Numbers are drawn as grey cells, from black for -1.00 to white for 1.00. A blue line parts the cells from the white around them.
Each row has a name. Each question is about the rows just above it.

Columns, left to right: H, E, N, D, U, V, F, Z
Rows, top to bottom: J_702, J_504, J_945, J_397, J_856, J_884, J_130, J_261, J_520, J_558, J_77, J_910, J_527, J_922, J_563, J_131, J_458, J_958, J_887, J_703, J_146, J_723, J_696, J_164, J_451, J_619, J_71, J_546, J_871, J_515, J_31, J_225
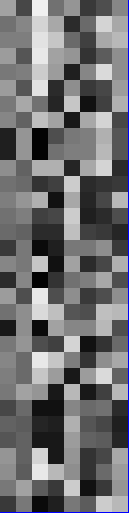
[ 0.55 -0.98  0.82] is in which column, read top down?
N
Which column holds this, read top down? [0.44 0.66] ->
F
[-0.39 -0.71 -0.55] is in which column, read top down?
Z
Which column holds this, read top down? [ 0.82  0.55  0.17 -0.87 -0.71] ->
N
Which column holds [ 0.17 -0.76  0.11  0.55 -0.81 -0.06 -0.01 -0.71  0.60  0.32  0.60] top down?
U

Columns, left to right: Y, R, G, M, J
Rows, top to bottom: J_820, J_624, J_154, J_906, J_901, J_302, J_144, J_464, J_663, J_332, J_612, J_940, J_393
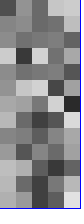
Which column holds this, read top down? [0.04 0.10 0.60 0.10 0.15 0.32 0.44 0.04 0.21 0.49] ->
Y
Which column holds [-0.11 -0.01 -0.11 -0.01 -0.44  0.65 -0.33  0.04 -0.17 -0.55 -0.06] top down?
M
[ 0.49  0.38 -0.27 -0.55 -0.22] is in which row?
J_612

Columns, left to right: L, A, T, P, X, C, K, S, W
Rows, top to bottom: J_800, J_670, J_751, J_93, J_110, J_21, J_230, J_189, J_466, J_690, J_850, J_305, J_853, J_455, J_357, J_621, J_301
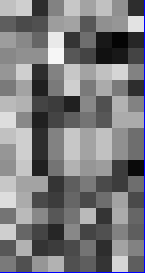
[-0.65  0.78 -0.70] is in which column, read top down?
W
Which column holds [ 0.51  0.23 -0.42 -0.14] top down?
K
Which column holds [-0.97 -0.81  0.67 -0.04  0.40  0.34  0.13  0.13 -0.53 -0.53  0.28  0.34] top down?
S
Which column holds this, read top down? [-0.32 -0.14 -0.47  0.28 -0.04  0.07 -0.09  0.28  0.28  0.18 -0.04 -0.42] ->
C

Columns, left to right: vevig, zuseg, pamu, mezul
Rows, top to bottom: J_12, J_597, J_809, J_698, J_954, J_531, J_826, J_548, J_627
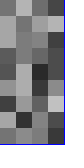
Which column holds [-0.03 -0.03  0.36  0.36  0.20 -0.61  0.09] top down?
zuseg
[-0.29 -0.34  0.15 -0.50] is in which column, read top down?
vevig
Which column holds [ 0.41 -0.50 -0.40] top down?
mezul
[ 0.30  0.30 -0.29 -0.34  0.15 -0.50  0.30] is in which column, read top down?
vevig
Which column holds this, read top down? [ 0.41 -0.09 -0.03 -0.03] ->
zuseg
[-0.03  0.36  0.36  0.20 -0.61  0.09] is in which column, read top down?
zuseg
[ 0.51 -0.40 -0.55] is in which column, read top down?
mezul

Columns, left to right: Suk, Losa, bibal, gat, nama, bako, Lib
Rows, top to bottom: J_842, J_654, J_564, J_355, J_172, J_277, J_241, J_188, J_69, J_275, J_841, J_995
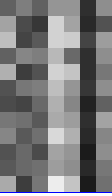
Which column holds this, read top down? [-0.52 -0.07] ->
Losa
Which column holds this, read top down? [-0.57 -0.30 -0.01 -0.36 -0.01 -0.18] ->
bibal
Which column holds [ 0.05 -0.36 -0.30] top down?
Suk
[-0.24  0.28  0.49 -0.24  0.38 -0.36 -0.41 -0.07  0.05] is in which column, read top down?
Suk
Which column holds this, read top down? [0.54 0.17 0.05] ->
nama

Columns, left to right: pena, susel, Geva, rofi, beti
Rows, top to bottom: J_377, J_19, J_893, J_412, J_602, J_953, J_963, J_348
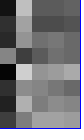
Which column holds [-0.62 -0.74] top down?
pena
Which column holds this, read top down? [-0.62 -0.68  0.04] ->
pena
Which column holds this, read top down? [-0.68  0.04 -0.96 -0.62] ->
pena
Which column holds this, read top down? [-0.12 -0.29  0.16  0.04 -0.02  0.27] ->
Geva

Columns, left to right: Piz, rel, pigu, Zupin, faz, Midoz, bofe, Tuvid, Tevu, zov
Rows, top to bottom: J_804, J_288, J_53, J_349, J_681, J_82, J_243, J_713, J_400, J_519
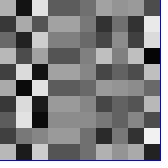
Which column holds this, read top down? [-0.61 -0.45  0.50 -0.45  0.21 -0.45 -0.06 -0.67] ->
bofe
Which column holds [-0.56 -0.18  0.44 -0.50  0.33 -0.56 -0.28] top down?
Piz

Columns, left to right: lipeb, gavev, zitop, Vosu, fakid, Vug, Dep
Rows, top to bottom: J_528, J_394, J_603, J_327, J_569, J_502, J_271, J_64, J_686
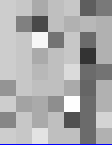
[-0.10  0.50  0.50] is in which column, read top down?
Vosu
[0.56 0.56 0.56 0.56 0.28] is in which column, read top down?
gavev

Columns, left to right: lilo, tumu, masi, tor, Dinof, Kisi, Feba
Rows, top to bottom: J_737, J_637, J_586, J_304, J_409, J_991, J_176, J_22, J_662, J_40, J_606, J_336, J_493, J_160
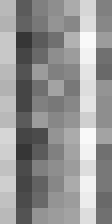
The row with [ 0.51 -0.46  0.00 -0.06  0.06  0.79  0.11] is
J_176
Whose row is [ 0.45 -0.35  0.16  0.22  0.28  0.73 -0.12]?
J_160

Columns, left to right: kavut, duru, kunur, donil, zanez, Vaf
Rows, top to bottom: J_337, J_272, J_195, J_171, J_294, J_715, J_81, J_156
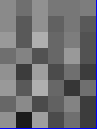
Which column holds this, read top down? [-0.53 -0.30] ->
duru
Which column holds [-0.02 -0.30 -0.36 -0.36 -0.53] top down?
Vaf
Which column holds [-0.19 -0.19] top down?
donil
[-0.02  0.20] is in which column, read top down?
zanez
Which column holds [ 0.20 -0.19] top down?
kavut
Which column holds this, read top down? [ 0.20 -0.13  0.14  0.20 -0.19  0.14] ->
kavut
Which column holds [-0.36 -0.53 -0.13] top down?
Vaf

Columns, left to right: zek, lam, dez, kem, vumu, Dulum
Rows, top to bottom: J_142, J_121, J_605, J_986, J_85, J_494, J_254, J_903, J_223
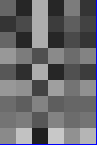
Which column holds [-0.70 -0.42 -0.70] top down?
lam
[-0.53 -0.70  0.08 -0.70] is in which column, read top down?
kem
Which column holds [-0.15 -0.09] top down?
zek
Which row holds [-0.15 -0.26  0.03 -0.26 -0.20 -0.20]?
J_254
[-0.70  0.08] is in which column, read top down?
kem
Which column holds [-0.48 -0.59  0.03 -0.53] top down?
Dulum
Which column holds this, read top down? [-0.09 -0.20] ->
vumu

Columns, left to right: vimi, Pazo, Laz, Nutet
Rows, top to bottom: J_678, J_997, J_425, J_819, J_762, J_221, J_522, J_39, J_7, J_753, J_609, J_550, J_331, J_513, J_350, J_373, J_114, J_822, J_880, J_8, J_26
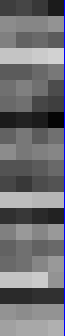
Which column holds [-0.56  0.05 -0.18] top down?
Laz
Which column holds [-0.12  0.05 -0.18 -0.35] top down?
Nutet

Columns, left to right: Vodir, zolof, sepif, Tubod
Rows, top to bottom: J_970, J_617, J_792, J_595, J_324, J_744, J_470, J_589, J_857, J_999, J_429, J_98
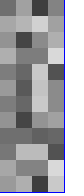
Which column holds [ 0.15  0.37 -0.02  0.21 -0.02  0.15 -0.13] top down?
Vodir
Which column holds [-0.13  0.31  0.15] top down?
Vodir

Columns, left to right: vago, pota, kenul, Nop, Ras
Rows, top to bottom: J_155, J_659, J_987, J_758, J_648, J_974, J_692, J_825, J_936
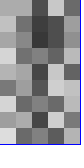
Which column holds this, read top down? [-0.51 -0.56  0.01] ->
kenul
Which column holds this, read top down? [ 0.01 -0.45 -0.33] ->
kenul
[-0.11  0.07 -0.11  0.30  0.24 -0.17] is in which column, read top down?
pota
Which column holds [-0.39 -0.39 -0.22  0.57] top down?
Nop
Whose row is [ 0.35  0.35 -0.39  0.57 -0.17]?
J_155
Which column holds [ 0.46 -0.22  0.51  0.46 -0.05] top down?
Ras

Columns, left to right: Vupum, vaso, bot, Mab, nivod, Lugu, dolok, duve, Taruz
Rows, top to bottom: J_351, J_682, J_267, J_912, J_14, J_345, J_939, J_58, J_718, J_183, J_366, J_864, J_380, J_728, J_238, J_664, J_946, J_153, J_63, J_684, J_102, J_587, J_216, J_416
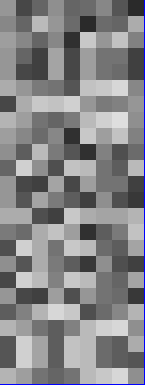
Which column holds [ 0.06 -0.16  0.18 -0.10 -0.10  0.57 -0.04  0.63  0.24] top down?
dolok
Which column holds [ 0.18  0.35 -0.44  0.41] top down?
Vupum
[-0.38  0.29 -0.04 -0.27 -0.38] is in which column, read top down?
duve

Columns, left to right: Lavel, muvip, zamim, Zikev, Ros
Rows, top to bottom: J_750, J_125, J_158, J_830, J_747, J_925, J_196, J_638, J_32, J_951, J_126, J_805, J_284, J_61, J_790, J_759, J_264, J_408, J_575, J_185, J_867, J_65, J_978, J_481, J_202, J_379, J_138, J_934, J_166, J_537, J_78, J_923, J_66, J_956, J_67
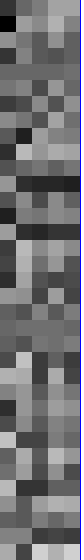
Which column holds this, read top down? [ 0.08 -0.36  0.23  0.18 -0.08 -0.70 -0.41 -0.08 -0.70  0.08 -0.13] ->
zamim
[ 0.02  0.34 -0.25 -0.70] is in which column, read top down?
Zikev

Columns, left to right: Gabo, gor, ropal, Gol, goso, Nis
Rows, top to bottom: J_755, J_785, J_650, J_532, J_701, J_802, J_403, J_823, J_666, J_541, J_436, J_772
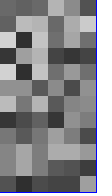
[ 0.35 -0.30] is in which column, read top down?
Gol
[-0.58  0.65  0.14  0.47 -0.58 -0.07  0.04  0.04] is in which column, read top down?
Gabo
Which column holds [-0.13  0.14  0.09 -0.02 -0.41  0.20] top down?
Nis
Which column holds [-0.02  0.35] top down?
goso
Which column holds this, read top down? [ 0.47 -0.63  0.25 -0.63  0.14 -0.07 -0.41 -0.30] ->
gor
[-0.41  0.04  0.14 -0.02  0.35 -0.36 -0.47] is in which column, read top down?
goso
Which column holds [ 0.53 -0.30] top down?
ropal

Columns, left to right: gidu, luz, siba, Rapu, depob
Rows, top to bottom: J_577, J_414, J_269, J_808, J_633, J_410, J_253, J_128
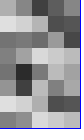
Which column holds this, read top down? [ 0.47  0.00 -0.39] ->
Rapu
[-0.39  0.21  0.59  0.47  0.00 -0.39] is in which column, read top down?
Rapu
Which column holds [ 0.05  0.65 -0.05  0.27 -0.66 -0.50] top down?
luz

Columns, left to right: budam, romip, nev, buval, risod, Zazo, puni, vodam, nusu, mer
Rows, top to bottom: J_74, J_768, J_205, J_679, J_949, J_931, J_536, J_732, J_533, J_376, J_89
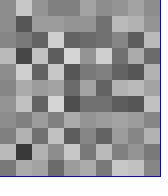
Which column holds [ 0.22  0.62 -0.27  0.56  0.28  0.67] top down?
buval
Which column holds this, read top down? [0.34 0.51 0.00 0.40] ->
romip
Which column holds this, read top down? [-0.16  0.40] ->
mer
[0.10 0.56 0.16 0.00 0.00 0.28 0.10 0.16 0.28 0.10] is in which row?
J_74
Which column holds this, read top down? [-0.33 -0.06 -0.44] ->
romip

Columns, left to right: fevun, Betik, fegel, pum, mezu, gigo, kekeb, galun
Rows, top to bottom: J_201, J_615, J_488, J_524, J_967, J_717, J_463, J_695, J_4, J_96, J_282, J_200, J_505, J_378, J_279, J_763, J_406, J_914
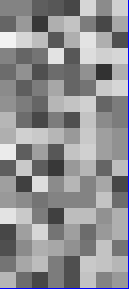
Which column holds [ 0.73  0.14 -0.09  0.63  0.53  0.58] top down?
gigo
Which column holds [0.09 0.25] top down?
kekeb
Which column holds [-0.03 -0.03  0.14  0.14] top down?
galun
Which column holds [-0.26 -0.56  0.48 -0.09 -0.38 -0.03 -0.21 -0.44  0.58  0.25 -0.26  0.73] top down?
fegel
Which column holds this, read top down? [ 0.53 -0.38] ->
mezu
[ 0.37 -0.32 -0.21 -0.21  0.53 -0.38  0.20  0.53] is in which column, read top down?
mezu
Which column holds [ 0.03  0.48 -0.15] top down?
gigo

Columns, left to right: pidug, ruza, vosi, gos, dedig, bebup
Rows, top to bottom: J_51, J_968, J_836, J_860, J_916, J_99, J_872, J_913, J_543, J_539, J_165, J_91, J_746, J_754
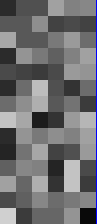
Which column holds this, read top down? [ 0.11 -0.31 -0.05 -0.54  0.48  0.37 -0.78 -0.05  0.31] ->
vosi
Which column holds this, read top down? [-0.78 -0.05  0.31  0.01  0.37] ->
vosi

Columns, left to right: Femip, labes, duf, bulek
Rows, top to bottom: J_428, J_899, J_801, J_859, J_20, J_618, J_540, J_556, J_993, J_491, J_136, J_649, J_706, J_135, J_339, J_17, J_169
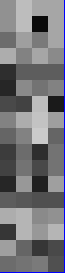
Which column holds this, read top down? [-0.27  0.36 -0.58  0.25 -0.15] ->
Femip
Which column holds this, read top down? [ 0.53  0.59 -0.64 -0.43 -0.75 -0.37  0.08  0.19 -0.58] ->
duf
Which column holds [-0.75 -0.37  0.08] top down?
duf
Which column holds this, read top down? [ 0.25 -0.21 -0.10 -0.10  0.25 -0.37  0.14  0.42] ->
bulek
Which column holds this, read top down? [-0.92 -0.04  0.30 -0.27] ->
duf
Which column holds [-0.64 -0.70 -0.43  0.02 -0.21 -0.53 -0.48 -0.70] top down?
Femip
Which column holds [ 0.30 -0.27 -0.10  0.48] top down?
duf

